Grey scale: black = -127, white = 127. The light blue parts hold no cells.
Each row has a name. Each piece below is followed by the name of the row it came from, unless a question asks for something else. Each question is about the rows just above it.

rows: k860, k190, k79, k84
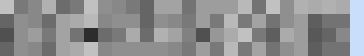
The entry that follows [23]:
[43]
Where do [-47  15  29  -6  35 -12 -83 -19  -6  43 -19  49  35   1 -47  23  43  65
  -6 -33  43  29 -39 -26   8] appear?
k79
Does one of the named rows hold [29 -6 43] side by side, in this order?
no
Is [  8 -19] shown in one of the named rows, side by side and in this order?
yes
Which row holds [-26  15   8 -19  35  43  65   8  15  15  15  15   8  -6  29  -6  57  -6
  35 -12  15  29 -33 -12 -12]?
k84
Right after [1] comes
[-47]
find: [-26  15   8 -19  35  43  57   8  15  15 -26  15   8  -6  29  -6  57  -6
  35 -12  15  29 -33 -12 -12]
k190

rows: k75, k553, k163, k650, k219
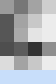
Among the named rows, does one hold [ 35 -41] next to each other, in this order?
no
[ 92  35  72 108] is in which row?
k219
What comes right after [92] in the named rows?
[35]
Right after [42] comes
[100]

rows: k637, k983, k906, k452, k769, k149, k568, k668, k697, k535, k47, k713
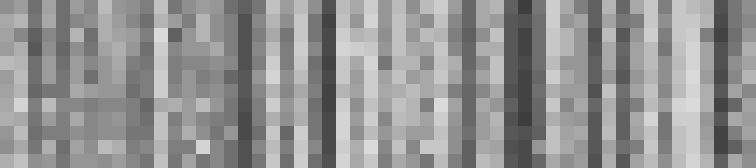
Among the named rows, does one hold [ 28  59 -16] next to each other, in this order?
yes
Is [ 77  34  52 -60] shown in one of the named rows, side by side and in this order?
no
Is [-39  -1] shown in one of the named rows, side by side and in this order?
no
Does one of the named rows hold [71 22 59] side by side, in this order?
no

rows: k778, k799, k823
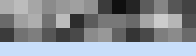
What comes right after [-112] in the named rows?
[-91]
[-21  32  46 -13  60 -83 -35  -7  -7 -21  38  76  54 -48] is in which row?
k799
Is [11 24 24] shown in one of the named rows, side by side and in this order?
no
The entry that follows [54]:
[-48]
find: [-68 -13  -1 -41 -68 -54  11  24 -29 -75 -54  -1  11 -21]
k823

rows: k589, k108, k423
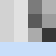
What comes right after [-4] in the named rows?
[50]
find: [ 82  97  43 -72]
k423
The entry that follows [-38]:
[28]
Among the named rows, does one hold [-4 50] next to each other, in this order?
yes
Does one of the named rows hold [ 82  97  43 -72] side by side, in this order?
yes

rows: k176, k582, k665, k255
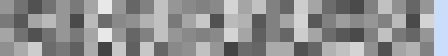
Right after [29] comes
[9]
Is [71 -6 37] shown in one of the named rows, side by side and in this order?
no

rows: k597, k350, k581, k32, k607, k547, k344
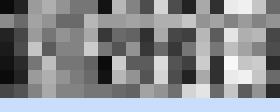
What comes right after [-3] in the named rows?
[-21]
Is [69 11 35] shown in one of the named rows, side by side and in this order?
no
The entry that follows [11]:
[-21]
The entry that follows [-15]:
[84]
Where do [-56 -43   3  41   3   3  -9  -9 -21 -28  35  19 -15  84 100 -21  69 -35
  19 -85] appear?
k344

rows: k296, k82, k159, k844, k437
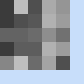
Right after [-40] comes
[49]
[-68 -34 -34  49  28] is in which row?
k844

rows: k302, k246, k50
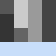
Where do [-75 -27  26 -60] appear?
k50
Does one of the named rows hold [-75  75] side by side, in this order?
yes
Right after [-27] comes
[26]

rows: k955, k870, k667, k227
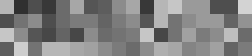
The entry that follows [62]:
[-20]
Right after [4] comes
[12]
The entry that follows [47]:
[39]
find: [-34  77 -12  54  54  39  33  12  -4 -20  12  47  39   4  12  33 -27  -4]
k227

